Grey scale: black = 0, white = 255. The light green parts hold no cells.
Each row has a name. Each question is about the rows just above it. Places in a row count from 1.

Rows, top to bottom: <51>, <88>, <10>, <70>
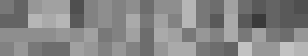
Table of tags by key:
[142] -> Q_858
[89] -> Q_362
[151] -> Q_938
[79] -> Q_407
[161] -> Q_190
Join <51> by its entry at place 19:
Q_362
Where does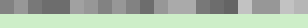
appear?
<70>
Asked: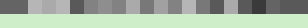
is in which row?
<88>

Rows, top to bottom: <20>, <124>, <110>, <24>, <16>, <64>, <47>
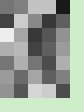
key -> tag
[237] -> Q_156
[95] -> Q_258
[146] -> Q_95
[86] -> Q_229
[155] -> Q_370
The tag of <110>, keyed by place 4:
Q_229
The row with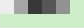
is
<110>
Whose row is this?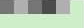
<16>
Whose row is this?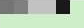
<20>

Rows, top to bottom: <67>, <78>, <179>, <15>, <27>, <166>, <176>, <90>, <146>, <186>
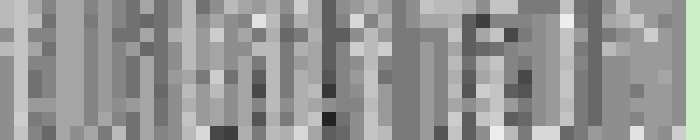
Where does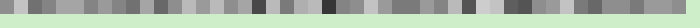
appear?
<176>
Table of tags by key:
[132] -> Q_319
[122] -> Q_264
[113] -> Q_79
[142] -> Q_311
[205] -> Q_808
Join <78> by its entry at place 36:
Q_319
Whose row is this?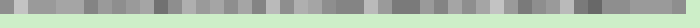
<90>
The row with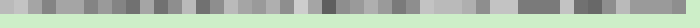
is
<67>

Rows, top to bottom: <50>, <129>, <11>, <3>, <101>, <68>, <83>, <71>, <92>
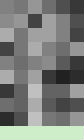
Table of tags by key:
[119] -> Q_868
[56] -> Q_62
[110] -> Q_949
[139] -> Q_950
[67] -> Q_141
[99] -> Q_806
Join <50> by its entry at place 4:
Q_949
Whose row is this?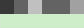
<83>
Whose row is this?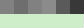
<101>

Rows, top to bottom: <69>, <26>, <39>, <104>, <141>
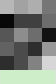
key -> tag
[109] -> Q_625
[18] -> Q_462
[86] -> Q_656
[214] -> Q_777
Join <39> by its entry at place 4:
Q_462
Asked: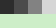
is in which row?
<141>
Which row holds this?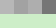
<69>
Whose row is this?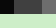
<26>
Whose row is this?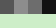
<39>

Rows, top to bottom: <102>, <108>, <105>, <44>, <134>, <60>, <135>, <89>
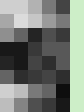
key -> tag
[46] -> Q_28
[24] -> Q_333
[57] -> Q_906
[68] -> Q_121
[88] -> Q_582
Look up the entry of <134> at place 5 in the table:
Q_582
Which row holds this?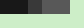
<44>
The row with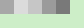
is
<108>

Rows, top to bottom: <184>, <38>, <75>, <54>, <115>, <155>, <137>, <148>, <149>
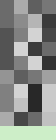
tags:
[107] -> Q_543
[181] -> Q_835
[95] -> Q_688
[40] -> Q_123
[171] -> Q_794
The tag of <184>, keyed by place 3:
Q_688
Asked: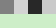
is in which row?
<137>
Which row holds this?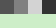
<115>
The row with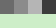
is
<38>
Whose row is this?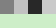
<148>

